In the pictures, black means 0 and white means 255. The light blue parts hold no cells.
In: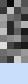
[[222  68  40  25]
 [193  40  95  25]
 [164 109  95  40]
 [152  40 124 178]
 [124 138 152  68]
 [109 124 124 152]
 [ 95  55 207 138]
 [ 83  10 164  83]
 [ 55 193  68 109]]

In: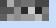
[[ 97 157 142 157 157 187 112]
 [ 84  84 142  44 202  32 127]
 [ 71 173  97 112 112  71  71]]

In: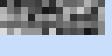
[[218 149 203 149 149 149  62 203  50  87  75  87  22  50 134]
 [188 164 134 164  36 149 134 164 103 164  50  75  62  75 164]
 [176 118  87 149  87  75  22  36  62 176 149 203 134  50 176]
 [118 103 103 118  87 103  75  87 103 118 103 134 118 103 134]
 [ 36 118  36  75  75  62 118  50 149 103 103 118 176 134  87]]

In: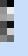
[[162 176]
 [148 237]
 [132 104]
 [ 89 207]
 [ 73  17]
 [ 61   3]]

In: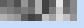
[[177 162 149  94  66  80 192 162 216 192 149]
 [135 123 110 123 110 177  66 123 204 110 135]
 [ 94 110  80 149  94 177  66  94 230  94 135]]

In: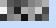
[[244 117  32 175 159 206  72]
 [175  88  72  88 131 146 175]
 [ 46 131 146  16 159  58 101]]

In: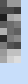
[[178 108  95]
 [166 208 221]
 [153 192 192]
 [123  83  71]
 [ 95 108 123]
 [ 83 153 153]
 [ 71  71  56]
 [ 43 123 137]
 [ 29 166 178]]

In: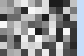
[[248 168 208 152  93 105 136 221  93  66  66]
 [208 136  78 221 208 221  66  78 235  93  40]
 [180 168 121  40 248 235 221  93  52 208 121]
 [168 136 208 235 180 121 221  28  28  52 194]
 [136 152 221 152 248  28  93 235  40 248  52]
 [ 78 168 180  66 221  93 235  66 221  78  66]
 [ 66 136  52 235 105 248 180 152  40 152  52]
 [ 40 105 105 194 194 121  28 194 121  40 194]]

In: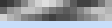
[[209 180 164 133 119 104  79  64  79  79  91 119 133 149 180 194]
 [104 149 164 194 194 180 149 119 104  91 104 133 164 194 194 180]
 [ 51  64  91 133 180 209 223 209 180 133  91  64  64  79 119 164]]
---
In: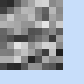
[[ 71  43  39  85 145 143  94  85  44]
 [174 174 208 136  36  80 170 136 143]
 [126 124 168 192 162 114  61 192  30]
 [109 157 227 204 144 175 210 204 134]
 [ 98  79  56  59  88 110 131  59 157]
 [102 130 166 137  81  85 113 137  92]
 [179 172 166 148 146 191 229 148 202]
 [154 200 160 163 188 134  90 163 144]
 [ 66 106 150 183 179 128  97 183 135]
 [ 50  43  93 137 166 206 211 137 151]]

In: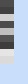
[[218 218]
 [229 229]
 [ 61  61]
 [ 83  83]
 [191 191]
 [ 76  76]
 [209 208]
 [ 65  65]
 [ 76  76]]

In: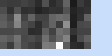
[[ 88  60 107  75  64  55 124 120 251  91  44  40  78]
 [100  90 114  72  77  66 111  80 105 131  36  76  96]
 [ 72  72  77  75  44  47  93  66 112 102  52  67  67]
 [ 95  81 132  79  68  45  70  99  60 144  30  72  76]
 [ 90  70 140  66  99  67  66 101 109 104  32  48  98]
 [ 77  49  80  47  51  35  43  52  50  82  36  45  51]
 [ 63  59  60  67  60  43  81  44  56  99  27  59  46]]

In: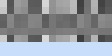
[[203  81 157 151  89  87 215 143 163 167 193  62 112 180  71  85]
 [127 118 121 124 120 120 123 119 124 126 127 118 121 124 118 117]
 [ 96 133 111 114 133 130  95 118 106 109 101 135 124 103 136 131]
 [100 135 108 111 132 132  91 118 110 105  98 135 124 102 140 134]
 [196  88 149 141  95  95 200 145 156 160 184  70 115 174  74  90]
 [206  84 156 148  91  90 213 147 163 166 187  65 113 178  67  85]]

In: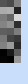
[[  5   2 151]
 [  2  26  92]
 [129 154  40]
 [120  68  57]
 [ 95  91 125]
 [132 147  46]
 [123 102 216]
 [171 175  34]
 [ 83  74 129]]

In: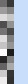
[[237  48]
 [203  52]
 [100 169]
 [ 38 129]
 [251  28]
 [196 148]
 [222 126]
 [116  72]
 [ 78 144]
 [220 198]
 [157 132]
 [109  55]]

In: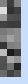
[[105  65  86]
 [ 79 113  36]
 [ 83 170 150]
 [188  27  55]
 [ 53 127 131]
 [134 161 140]
 [121 133 140]
 [ 65  59  60]
 [154  79  76]
 [221  50  63]
 [129  61 130]]
